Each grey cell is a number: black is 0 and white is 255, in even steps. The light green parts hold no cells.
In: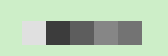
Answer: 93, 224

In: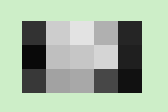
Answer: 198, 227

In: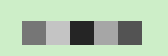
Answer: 37, 196

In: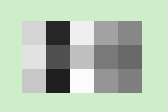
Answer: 192, 252

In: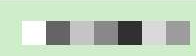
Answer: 136, 255

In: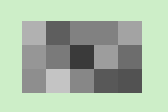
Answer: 58, 196

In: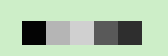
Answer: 208, 208

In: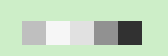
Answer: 225, 246

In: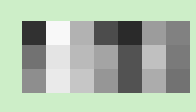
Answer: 164, 248
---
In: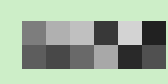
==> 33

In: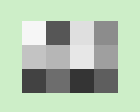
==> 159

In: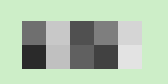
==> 213

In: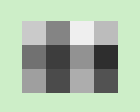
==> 46

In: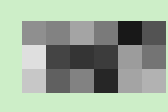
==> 116

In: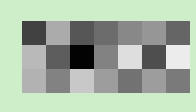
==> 236
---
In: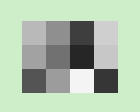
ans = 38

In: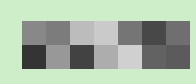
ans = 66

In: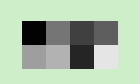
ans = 37

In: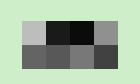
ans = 120

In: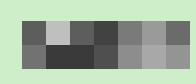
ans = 58

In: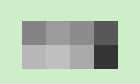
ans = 169

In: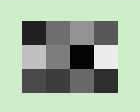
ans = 4

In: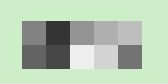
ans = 238
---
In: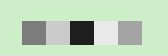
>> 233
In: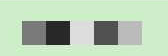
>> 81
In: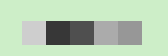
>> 171
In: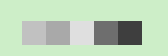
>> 110
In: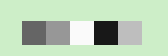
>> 24
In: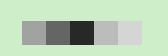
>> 188
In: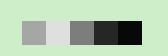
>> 38
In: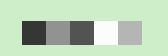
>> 252
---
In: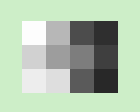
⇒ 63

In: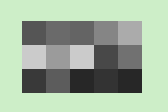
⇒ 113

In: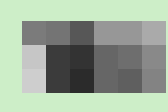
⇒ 137

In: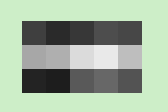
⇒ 190

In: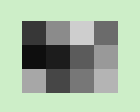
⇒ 153

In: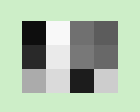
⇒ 104

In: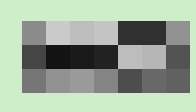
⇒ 83

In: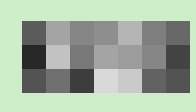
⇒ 67
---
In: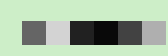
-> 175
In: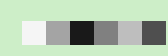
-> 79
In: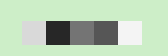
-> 244
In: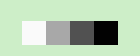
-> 2
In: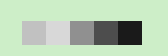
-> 26
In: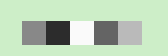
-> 186
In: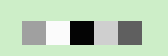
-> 95
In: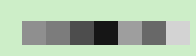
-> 211
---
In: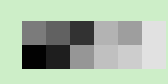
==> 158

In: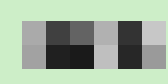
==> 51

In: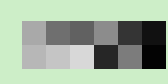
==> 52

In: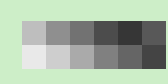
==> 54

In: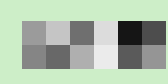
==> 21

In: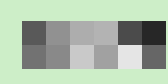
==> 75

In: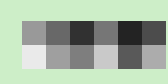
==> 35
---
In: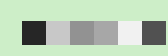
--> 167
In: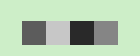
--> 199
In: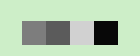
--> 91
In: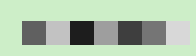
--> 62
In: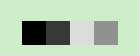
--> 56
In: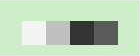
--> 192
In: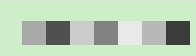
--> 233
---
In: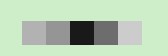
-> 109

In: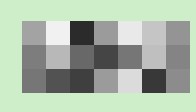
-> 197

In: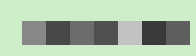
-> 58

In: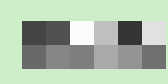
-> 52

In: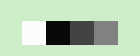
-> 67

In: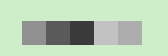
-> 194

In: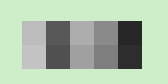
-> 138

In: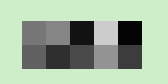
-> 204
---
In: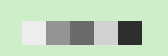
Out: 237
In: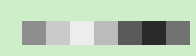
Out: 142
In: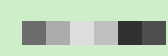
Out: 108
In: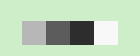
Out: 183
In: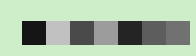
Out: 21
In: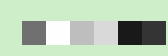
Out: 112
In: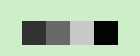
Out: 50
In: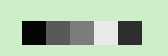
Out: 5
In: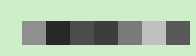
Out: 143
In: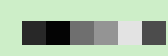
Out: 40
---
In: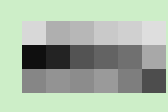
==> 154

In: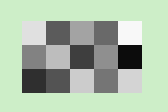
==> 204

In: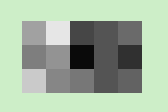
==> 119

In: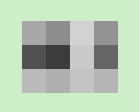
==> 175

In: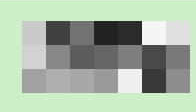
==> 239

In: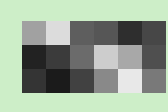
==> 137

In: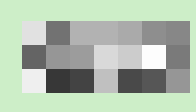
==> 73

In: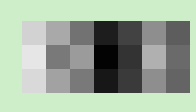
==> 58

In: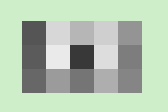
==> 117

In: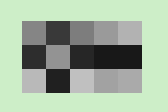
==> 192
